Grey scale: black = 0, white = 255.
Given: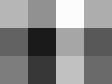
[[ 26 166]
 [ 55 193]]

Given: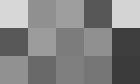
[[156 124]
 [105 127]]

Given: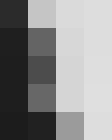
[[100 215]
 [ 76 213]]

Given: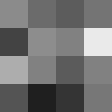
[[141 129]
 [129  91]]

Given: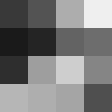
[[ 36  99]
 [158 206]]

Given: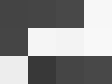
[[245 243]
 [ 56  69]]
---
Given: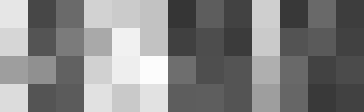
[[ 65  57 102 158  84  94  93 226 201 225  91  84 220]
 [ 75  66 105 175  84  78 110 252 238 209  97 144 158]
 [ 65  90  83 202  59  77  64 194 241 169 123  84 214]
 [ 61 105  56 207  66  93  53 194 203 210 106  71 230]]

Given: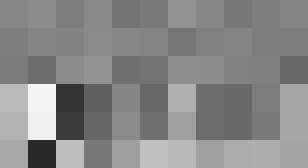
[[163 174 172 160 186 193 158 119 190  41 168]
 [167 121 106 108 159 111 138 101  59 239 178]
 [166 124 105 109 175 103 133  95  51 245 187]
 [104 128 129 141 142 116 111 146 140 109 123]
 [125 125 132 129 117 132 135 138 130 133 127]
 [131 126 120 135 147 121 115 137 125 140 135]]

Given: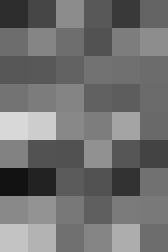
[[109 173 133 112 179 195]
 [121 123  95 120 147 137]
 [113  50  82  91  34  18]
 [ 67  86 145  81  82 130]
 [105 164 125 136 205 216]
 [107  93  97 132 124 115]
 [108 112 114  98  88  87]
 [141 125  82 110 133 109]
 [100  57  88 140  70  45]]

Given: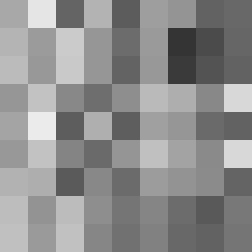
[[117  98 104 129 113 134 193 154 192]
 [120  89 108 133 117 142 188 147 189]
 [100 139 147 156 107 136  90 174 178]
 [216 138 163 192 149 106 132 194 152]
 [ 98 106 150 160  94 175  93 235 164]
 [216 136 174 186 142 110 136 194 150]
 [ 98  83  58 152  99 150 201 152 187]
 [102  75  52 154 108 150 203 155 180]
 [104  98 148 158  92 179 100 229 168]]

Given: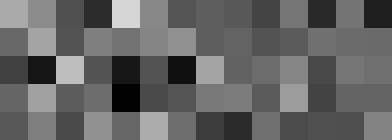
[[131  78  80  75 112  43  60 110 172 102 145  74 126  88]
 [ 99 100  67 156  90 124 120  84  74   2 109  92 161 101]
 [111 118  72 134 108  98 164  16  83  23  83 190  21  65]
 [106 107 112  91  83  99  93 144 132 114 127  83 164 104]
 [ 31 116  41 117  68  88  94  84 135 213  44  80 140 170]]

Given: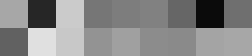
[[167 164 138 140 160 147 200 224  97]
 [111  11 102 129 125 118 203  38 167]]
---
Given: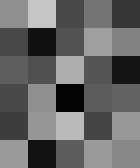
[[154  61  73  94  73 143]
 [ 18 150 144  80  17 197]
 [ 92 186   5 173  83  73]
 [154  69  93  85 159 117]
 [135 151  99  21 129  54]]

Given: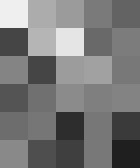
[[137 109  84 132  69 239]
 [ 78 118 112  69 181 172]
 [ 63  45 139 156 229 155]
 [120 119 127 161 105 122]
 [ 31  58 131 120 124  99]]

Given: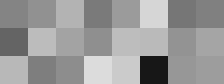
[[184 100 132]
 [126 188 145]
 [141 163 179]
 [220 143 122]
 [203 189 155]
 [ 23 186 214]
 [151 147 118]
 [157 165 128]]

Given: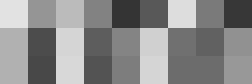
[[177 177 226]
 [ 72  76 149]
 [216 213 187]
 [ 83  93 130]
 [125 132  52]
 [213 208  88]
 [108 112 221]
 [108  97 122]
 [152 145  55]]

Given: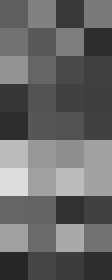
[[ 38 160 101 221 187  45  55 146 113  94]
 [ 69 106  99 160 152  86  82 101  88 129]
 [ 60 169  49 188 143  82  65  74 125  57]
 [ 46 113  65 162 161  65  62  64  45 122]]

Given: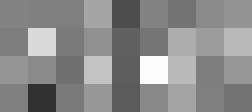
[[128 149 125 131]
 [ 49 138 218 128]
 [121 112 122 127]
 [152 195 144 165]
 [ 91  94  97  77]
 [137 253 117 130]
 [164 186 173 115]
 [127 126 156 138]
 [115 151 185 148]]
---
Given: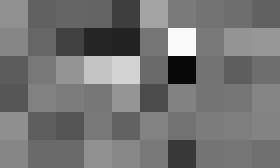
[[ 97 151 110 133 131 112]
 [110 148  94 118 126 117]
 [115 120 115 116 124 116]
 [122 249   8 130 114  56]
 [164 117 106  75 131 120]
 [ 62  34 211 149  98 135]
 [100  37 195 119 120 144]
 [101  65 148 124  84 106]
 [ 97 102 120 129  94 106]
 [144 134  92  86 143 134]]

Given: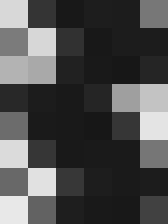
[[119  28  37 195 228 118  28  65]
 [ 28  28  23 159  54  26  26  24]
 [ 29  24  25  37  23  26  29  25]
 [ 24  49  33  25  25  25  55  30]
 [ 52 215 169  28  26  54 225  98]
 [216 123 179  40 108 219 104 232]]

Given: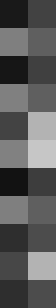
[[ 66  95  64  95 179 198  61  95  76 179  76]
 [ 25 127  22 128  67 129  18 127  46  71  46]]

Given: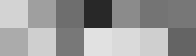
[[119 100]
 [116 207]
 [139 218]
 [ 40 225]
 [110 120]
 [159 207]
 [211 171]]

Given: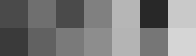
[[201 213]
 [ 40 118]
 [182 180]
 [128 141]
 [ 74 122]
 [111  97]
 [ 74  58]]

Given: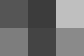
[[191 138]
 [ 60  68]
 [ 85 125]]

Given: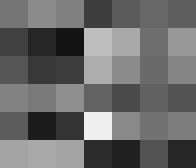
[[ 94 152 133  83 125  38]
 [103 110 106  97 114  82]
 [ 91 169 139  74 137  32]
 [ 62 190 173  98 239  44]
 [128  19  61 143  51 163]
 [139  38  56 121  28 169]
 [116  64  85 130  93 163]]

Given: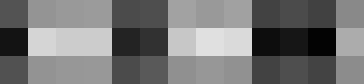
[[137 172 140]
 [ 65   3  67]
 [ 75  22  78]
 [ 66  13  66]
 [161 218 145]
 [153 224 151]
 [162 199 144]
 [ 78  49  89]
 [ 75  35  75]
 [155 204 152]
 [153 204 151]
 [148 213 147]
 [ 83  19  81]]
